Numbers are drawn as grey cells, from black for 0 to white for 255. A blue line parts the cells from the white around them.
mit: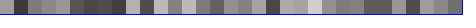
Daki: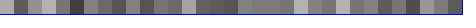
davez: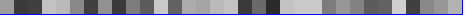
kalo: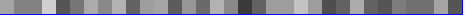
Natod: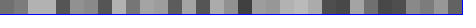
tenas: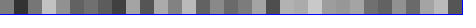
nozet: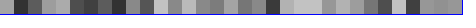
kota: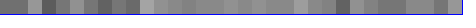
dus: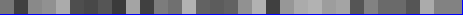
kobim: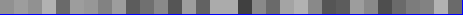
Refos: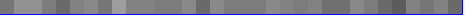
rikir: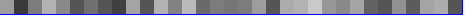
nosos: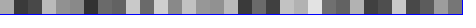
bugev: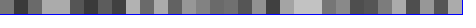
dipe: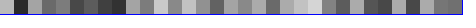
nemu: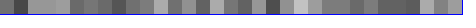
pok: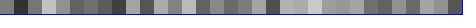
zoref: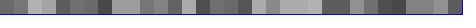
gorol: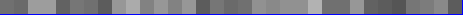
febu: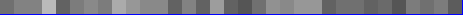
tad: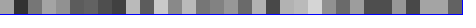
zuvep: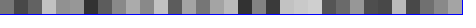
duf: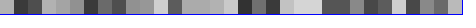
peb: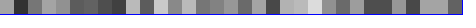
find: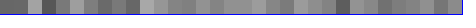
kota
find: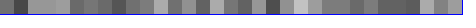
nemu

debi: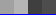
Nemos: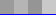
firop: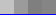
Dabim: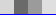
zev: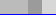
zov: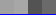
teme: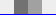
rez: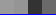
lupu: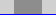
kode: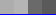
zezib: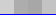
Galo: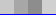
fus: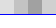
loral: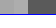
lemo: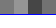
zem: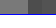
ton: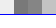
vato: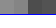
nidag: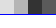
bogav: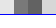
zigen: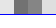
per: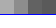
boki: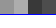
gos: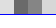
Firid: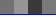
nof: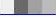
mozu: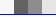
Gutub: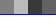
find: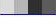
nidag
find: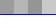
Nemos
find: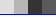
nidag
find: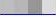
zev
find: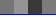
Firid

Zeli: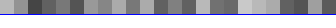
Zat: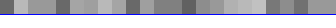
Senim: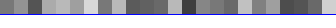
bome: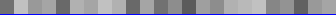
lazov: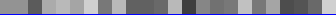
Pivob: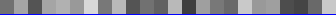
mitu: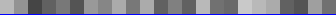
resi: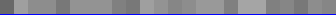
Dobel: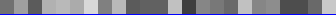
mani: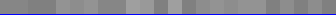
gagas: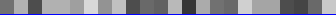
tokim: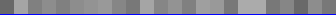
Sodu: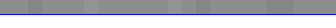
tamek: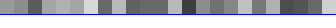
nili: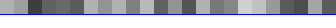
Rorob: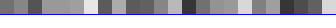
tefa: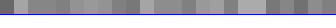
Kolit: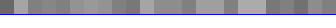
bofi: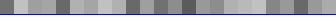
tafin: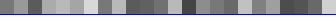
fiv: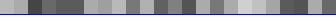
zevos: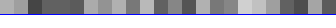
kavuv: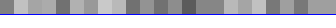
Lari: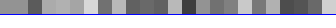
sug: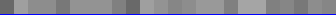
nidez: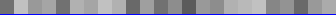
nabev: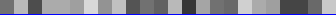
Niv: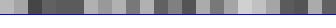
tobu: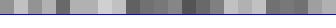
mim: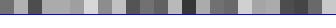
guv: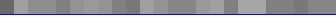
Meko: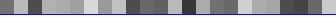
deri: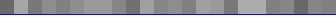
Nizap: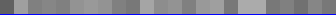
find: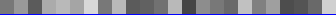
tafin
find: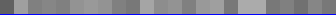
Nizap

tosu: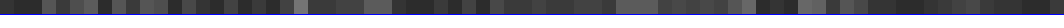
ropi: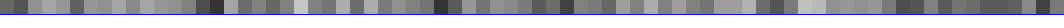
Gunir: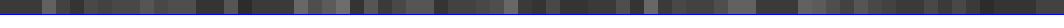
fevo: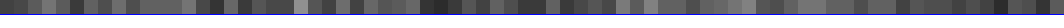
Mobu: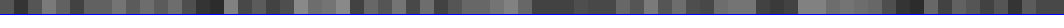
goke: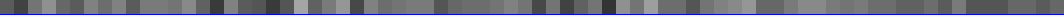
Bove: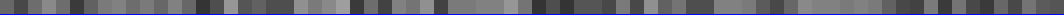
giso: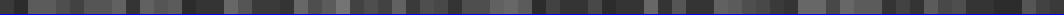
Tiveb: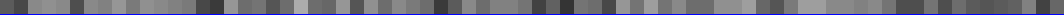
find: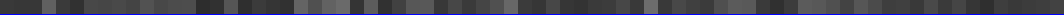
Gunir
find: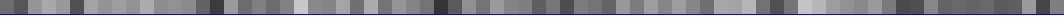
ropi
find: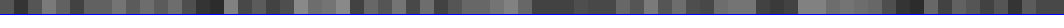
Mobu
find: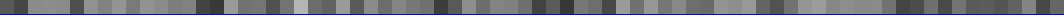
Tiveb

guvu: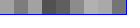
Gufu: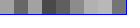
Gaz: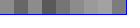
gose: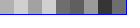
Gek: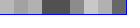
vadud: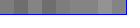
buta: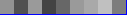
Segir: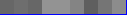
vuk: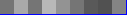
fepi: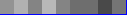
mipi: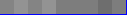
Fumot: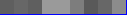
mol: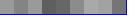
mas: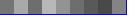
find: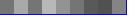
vuk
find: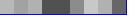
Gek
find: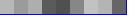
Gek
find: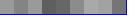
mol

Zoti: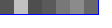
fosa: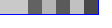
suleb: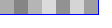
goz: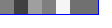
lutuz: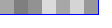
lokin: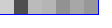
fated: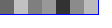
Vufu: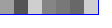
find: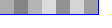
suleb
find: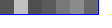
Zoti

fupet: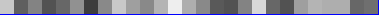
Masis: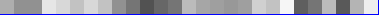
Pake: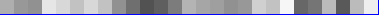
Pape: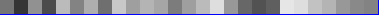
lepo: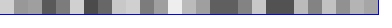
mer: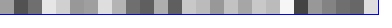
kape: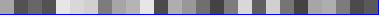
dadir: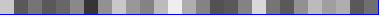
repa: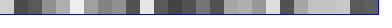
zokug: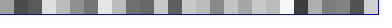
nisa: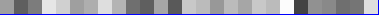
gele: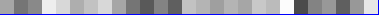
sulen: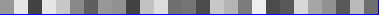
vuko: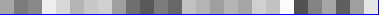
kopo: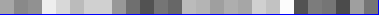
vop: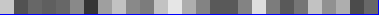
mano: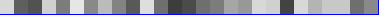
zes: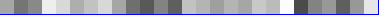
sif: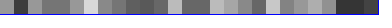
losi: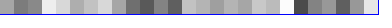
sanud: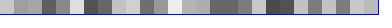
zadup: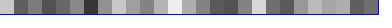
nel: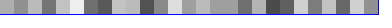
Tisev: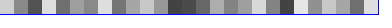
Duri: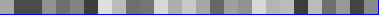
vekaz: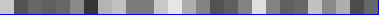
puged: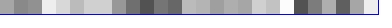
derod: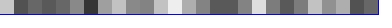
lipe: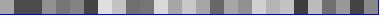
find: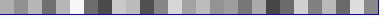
nel
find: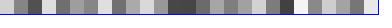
Tisev
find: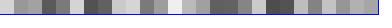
lepo
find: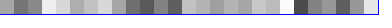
zes
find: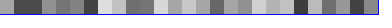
lipe
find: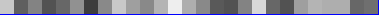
fupet

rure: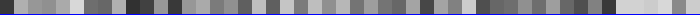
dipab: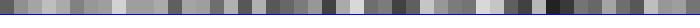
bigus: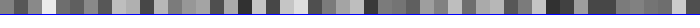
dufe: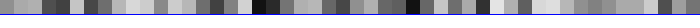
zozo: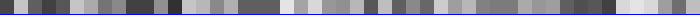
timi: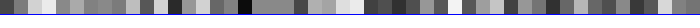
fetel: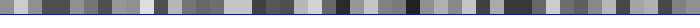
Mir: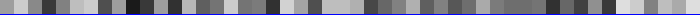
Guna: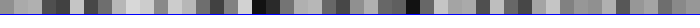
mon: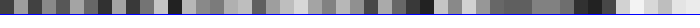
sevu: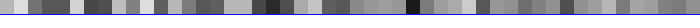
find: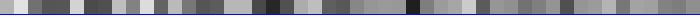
sevu
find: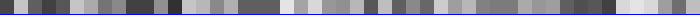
zozo
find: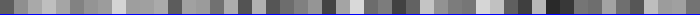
dipab

